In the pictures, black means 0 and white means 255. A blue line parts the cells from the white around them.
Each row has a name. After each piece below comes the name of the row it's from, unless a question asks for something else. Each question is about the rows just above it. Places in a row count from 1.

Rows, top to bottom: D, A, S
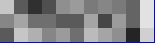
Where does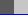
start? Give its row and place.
S, 1
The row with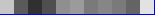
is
D

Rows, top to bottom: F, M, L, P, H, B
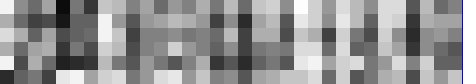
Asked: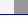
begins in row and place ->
M, 8
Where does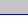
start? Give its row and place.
B, 21
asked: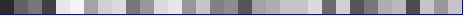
B
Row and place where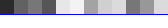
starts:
H, 18
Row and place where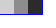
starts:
L, 28

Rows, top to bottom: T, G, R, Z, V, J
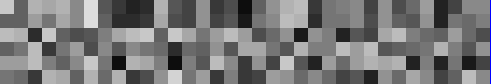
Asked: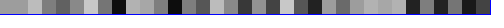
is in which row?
V
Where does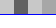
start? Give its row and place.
R, 11
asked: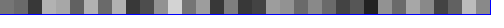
J
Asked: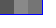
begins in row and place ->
Z, 9

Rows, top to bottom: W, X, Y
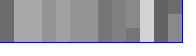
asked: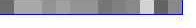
X
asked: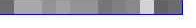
W

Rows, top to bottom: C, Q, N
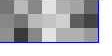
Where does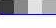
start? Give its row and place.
N, 2
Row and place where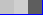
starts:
Q, 4
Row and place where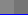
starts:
Q, 1
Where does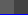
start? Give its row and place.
Q, 6
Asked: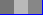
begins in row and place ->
C, 1
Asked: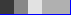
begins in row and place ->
N, 2

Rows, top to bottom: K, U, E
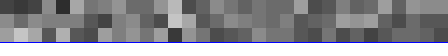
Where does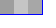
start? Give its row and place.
E, 1
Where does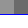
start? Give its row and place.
K, 9
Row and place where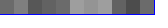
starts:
U, 20
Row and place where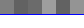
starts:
K, 25
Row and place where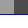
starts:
K, 22
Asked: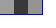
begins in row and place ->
E, 12
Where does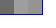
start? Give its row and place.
U, 24

